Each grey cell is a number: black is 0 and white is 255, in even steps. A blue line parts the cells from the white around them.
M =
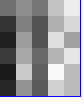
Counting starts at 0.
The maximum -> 250
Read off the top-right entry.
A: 237
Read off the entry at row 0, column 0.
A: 112
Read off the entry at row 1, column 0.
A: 51
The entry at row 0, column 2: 119
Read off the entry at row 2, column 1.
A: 156
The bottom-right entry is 187
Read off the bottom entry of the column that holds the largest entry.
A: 208
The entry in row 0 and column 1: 142

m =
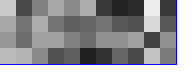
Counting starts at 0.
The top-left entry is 201
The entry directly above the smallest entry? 109
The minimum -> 30
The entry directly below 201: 168
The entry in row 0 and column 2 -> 131
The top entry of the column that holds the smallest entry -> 174
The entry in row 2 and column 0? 152
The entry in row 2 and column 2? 160
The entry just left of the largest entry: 42
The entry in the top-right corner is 58
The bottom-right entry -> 124
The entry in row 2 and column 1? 109
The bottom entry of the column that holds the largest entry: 195

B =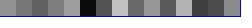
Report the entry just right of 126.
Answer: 158
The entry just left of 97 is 119

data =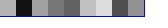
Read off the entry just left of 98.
119
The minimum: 18
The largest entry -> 221

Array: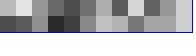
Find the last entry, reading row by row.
206
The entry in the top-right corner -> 206
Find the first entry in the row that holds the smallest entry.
77
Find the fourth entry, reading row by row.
105
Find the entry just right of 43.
63
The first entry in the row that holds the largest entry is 185

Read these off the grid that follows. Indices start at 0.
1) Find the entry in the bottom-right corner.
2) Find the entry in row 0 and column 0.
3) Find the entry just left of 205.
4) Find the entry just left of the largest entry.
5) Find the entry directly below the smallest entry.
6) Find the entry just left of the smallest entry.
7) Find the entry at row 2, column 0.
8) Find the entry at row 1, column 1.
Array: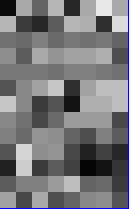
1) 84
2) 11
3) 33
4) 169
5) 100
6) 65
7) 113
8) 59

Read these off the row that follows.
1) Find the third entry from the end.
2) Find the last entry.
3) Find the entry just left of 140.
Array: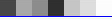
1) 197
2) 252
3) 168

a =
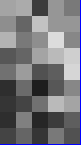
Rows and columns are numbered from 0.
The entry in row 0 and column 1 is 171
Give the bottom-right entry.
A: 81
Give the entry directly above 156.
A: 101
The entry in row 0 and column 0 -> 164
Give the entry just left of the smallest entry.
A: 107
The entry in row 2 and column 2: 142
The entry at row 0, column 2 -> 60
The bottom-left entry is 68
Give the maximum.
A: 220
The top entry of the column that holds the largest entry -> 150
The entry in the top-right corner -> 121
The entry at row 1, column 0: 142
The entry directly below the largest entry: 186

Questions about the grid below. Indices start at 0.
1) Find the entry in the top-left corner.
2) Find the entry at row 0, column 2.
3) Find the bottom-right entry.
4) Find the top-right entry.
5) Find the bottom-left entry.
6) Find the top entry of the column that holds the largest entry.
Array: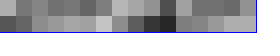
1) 174
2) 133
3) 174
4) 146
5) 86
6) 126

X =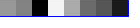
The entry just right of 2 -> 244
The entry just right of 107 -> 86
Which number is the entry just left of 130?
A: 152

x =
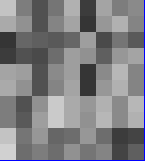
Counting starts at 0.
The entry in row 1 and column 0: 170
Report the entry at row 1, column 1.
145
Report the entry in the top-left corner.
195
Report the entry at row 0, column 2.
81
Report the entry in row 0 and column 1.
125
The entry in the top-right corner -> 138
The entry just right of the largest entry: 109
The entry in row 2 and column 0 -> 53
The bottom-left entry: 209
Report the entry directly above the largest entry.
195
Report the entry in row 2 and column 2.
95
